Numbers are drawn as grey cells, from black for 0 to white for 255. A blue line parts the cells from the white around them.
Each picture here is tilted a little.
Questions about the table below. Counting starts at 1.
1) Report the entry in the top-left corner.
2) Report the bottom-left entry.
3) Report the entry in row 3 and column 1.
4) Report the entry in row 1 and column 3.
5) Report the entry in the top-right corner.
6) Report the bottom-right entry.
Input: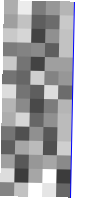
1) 173
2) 131
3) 201
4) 124
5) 181
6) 102

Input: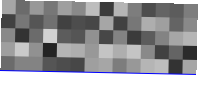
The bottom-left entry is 107
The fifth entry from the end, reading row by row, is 152
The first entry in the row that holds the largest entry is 137
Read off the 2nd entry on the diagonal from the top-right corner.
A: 100
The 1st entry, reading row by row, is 166
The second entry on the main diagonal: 119
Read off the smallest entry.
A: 36
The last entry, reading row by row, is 166
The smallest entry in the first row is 59
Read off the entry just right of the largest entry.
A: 92
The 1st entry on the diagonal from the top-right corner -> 125
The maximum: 210
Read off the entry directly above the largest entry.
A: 113
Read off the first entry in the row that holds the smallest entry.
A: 159
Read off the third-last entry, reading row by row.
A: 189
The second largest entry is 202
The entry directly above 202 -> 51
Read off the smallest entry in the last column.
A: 43
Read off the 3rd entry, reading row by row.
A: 152
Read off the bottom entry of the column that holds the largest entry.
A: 85
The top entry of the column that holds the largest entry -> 119

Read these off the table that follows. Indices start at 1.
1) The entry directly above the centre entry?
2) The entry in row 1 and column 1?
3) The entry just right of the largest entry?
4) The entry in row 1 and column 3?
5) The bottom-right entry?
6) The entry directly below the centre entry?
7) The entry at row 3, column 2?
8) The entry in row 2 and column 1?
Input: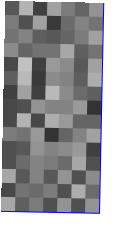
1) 185
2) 88
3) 64
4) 64
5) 147
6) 173
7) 131
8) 123
